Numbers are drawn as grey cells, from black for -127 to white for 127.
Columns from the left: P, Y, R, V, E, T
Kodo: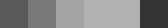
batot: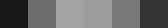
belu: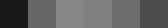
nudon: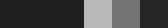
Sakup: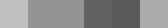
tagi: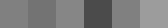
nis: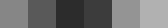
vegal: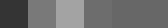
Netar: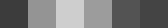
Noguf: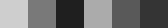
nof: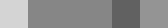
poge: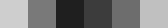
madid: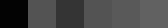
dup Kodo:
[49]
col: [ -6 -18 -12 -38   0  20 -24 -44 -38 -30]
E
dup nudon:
[-96]
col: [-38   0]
E
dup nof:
[6]

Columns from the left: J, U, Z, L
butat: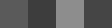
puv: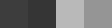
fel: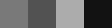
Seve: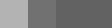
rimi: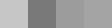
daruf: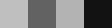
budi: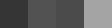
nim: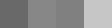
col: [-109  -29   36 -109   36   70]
L
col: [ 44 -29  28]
Z
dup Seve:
[-29]
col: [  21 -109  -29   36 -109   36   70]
L
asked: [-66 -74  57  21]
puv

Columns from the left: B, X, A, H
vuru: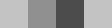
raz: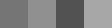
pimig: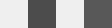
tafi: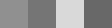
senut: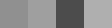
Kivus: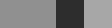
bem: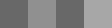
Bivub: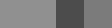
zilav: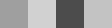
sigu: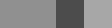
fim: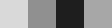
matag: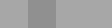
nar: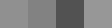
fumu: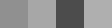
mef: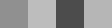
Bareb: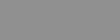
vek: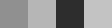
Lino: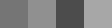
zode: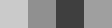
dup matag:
[39]
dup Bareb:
[16]
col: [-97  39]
A
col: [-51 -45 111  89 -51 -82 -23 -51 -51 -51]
A
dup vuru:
[67]
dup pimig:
[111]
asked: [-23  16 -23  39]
bem

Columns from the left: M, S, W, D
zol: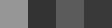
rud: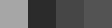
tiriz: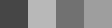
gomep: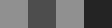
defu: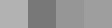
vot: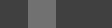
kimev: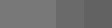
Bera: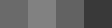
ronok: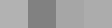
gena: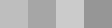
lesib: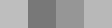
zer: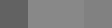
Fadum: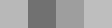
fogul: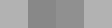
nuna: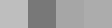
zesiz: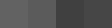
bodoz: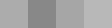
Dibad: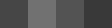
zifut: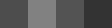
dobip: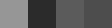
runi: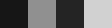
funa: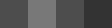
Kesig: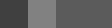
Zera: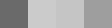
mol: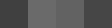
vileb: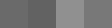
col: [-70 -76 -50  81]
D
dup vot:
[-63]
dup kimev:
[-7]
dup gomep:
[16]
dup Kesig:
[-36]

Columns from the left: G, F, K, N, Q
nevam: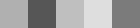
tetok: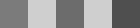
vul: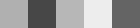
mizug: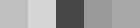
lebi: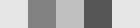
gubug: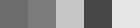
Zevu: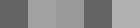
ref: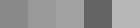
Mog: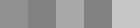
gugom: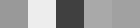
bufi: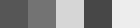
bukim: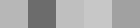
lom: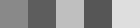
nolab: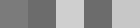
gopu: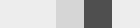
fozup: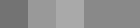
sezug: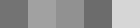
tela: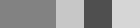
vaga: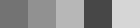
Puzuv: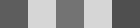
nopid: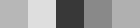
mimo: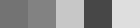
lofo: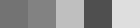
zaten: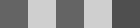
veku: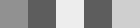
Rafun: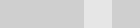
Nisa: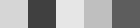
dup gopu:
[109]
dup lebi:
[102]
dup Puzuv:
[86]
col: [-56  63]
K
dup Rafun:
[79]

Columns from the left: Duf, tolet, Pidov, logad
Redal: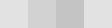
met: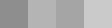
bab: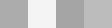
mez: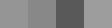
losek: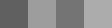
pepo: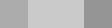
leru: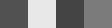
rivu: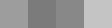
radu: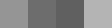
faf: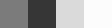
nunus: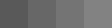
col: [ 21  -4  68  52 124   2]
logad
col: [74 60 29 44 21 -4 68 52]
logad
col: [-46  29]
Duf
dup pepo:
[74]
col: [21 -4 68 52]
logad
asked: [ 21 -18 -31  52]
radu

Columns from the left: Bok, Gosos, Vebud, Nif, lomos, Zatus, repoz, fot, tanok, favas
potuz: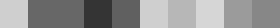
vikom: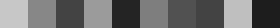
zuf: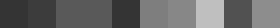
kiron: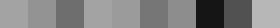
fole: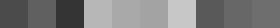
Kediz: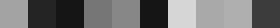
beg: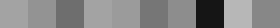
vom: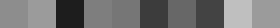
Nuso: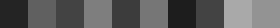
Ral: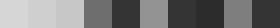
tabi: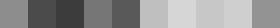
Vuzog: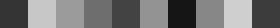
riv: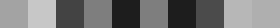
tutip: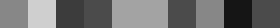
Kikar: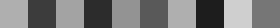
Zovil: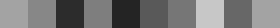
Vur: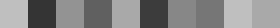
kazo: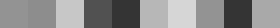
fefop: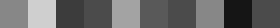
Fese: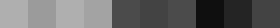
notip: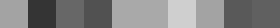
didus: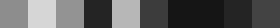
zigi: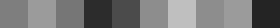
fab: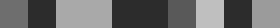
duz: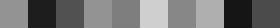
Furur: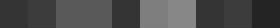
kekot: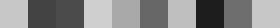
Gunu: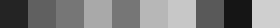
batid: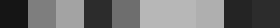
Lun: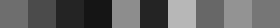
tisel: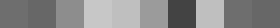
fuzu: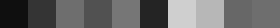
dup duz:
[19]
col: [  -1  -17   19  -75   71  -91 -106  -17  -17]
Bok
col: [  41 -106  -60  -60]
fot

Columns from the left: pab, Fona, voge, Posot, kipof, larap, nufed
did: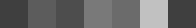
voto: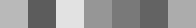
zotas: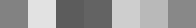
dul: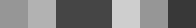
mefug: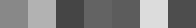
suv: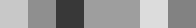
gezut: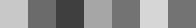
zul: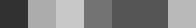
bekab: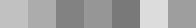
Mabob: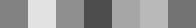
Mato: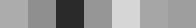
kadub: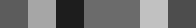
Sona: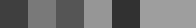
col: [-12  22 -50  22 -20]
Posot
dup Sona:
[30]
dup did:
[-64]
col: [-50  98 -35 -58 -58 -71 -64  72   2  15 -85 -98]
voge

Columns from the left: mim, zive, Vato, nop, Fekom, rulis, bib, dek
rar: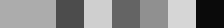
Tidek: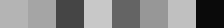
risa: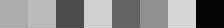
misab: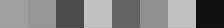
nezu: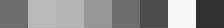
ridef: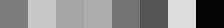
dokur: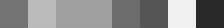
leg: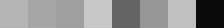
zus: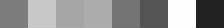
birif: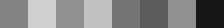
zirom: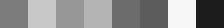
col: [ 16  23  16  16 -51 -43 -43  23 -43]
rulis
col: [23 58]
zive
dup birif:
[16]

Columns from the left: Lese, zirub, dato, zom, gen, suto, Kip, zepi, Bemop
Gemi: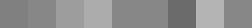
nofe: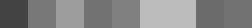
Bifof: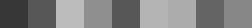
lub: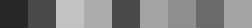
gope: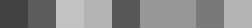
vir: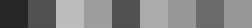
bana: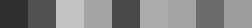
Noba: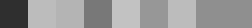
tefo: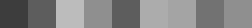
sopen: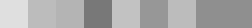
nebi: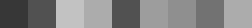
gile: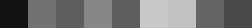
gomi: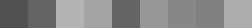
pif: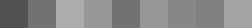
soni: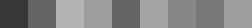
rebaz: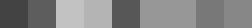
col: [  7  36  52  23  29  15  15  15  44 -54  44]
Bemop
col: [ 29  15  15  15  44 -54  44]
Bemop
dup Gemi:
[7]

